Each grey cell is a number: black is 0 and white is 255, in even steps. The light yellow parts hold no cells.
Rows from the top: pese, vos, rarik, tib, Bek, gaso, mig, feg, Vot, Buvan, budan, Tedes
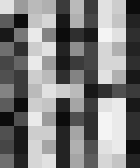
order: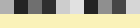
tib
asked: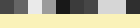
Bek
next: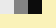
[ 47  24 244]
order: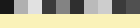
gaso
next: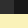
[244 225  47]
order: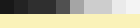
Buvan

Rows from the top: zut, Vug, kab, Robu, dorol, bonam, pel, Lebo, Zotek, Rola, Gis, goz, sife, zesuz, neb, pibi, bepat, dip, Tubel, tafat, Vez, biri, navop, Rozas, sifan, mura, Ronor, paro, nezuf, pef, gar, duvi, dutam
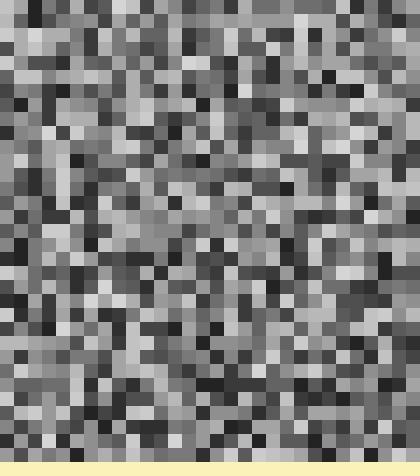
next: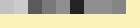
[110 164  99]
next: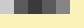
[203 121  90]
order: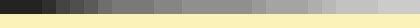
dip

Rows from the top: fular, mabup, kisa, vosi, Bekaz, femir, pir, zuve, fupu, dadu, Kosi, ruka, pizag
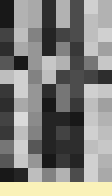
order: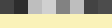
femir
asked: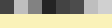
kisa
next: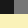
[ 56 190 160]
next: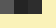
[ 45 190 199]
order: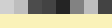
kisa

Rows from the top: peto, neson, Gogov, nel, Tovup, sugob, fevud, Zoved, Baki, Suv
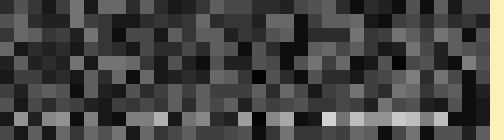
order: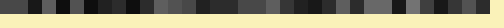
peto
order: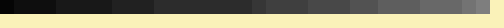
sugob
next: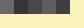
[63 72 82]

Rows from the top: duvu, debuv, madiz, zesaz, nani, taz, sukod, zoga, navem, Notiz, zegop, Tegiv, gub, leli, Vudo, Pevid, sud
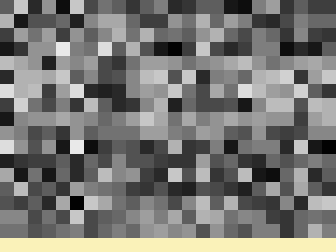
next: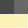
[126 104 147]
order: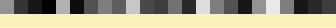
zegop
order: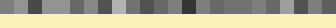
sud
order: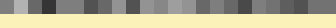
sud
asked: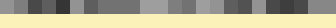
Notiz

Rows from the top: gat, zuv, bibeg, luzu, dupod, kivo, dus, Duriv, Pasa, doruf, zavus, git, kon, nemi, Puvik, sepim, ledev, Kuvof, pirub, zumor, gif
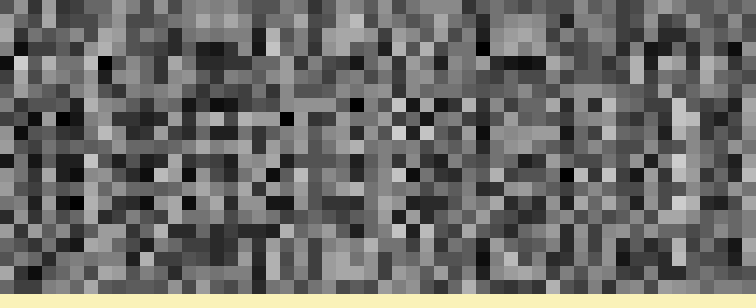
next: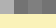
[127  74 115]
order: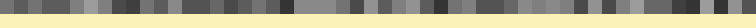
gat
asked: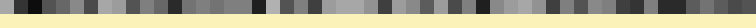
zumor

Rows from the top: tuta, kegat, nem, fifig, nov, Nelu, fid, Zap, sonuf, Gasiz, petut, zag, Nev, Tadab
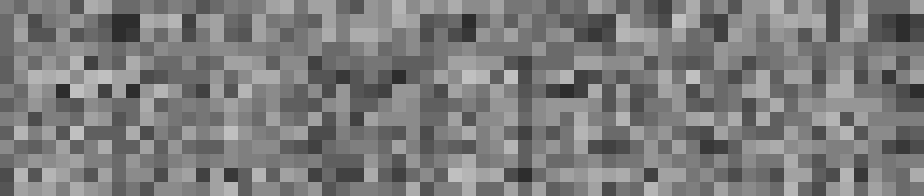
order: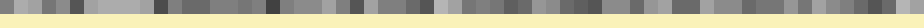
tuta
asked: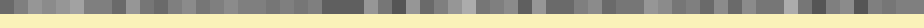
zag
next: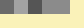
[162 106 139]
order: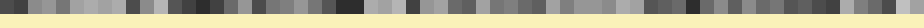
kegat

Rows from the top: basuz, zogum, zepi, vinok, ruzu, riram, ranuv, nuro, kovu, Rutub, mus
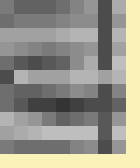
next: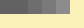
[131  76 131]
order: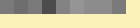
zogum
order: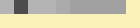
zepi

